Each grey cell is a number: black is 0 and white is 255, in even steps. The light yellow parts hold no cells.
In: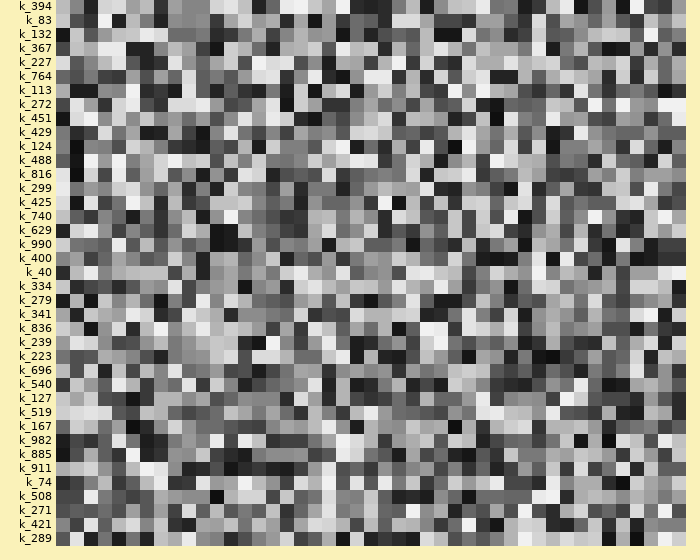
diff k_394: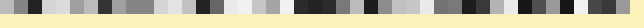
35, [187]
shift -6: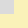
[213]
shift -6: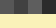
[81 59 88 37]
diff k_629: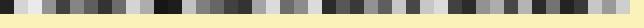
22, [212]
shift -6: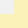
[235]
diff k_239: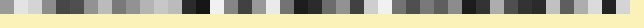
12, [193]

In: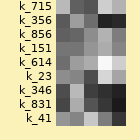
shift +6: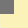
[123]
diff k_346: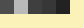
3, [48]
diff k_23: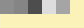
3, [214]
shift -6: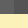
[90 78]
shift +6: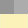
[155 178]

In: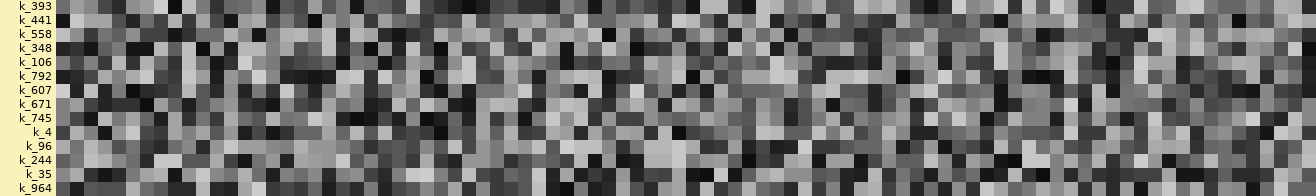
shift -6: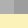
[170 151]
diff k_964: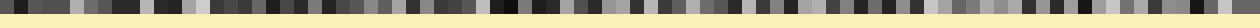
86, [109]
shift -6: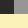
[ 36 144]

